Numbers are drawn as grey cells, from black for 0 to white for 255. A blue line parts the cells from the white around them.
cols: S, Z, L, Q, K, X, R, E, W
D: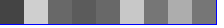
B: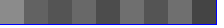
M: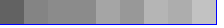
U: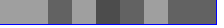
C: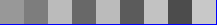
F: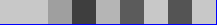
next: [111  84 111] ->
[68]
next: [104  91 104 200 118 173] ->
[118]
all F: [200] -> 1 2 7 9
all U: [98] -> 3 6 8 9

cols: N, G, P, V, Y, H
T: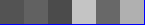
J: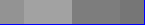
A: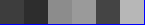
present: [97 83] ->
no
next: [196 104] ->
[176]
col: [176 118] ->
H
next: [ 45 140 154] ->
[68]
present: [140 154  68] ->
yes
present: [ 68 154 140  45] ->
no

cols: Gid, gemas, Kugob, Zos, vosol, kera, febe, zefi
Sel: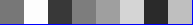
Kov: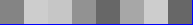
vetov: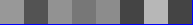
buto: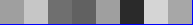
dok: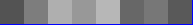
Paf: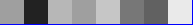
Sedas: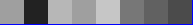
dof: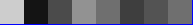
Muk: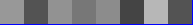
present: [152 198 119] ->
no
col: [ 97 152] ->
Zos
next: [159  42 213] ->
[167]
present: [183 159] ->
yes
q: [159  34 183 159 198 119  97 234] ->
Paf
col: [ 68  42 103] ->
kera
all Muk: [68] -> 6

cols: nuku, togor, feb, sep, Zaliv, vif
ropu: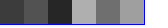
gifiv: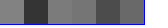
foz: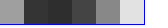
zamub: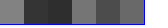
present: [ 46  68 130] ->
no
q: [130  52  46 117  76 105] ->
zamub

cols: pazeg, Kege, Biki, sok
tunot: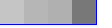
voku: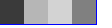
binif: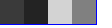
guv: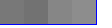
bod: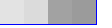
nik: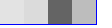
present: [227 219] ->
yes
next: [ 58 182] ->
[211]

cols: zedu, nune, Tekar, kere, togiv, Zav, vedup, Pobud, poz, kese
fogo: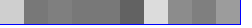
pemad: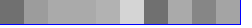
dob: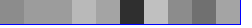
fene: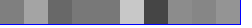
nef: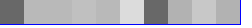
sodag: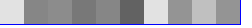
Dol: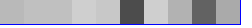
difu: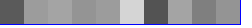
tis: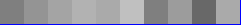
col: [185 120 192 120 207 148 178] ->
kere
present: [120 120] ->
yes
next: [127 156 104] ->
[170]

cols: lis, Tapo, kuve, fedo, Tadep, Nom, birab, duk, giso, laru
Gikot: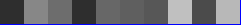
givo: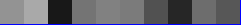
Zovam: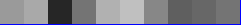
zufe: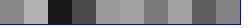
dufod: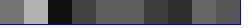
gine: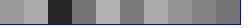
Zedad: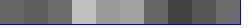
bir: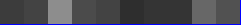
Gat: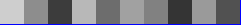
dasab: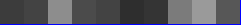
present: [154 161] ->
yes
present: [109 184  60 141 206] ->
no
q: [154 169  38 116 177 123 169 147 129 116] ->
gine
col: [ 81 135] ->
birab
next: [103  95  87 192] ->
[75]

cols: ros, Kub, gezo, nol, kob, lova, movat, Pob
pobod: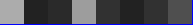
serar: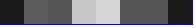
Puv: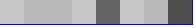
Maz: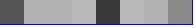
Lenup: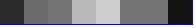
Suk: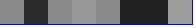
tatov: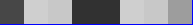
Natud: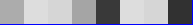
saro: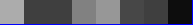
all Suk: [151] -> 4
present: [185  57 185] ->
yes
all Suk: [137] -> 1 3 5
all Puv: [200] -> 1 4 6
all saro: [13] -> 8
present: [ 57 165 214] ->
no
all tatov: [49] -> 4 5

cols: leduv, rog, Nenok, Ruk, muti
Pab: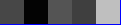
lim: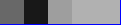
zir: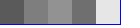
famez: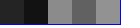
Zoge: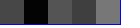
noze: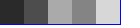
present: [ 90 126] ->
yes
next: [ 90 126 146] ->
[111]
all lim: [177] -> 4 5

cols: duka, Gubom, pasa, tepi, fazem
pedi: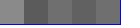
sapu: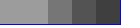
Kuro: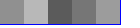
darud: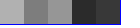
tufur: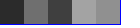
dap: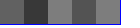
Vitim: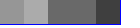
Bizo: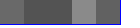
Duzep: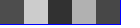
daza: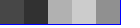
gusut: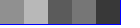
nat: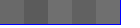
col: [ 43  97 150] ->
duka
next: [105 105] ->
[63]
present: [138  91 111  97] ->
yes
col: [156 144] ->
duka
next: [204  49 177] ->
[71]

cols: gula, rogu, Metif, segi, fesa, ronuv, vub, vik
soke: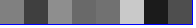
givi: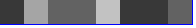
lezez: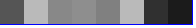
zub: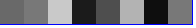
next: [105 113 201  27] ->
[78]
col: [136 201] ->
Metif
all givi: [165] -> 2
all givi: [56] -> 1 6 7

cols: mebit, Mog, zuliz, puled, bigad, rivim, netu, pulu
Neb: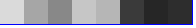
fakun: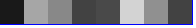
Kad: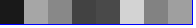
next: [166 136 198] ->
[182]
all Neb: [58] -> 6
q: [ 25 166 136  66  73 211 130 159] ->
Kad
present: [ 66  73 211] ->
yes
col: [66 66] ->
puled
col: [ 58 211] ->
rivim

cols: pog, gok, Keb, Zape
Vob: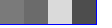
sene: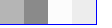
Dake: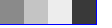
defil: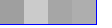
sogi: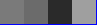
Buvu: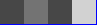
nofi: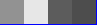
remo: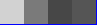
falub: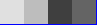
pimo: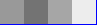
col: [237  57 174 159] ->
Zape
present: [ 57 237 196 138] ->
no
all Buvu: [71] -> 1 3
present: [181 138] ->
yes
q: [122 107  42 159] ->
sogi
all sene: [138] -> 2
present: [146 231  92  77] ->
yes

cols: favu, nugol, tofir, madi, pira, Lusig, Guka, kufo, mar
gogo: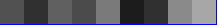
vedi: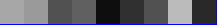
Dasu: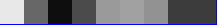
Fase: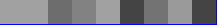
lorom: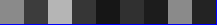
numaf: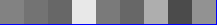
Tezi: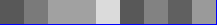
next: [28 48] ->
[138]
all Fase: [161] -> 1 2 5

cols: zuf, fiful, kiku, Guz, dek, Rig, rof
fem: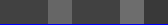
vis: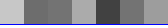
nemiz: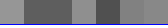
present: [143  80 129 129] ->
no
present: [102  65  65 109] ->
yes
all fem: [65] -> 1 2 4 5

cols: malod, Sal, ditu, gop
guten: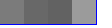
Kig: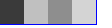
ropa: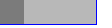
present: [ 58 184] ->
no
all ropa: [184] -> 2 3 4
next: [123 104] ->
[98]
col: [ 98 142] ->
ditu
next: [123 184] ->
[184]

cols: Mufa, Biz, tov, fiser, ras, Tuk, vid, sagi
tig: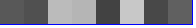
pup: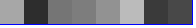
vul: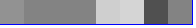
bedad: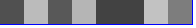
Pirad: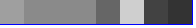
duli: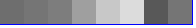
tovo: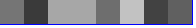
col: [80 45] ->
Biz
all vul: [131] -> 2 3 4 8
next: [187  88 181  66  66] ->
[194]
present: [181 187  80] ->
no
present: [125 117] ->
no
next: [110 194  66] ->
[96]
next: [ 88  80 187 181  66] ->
[200]

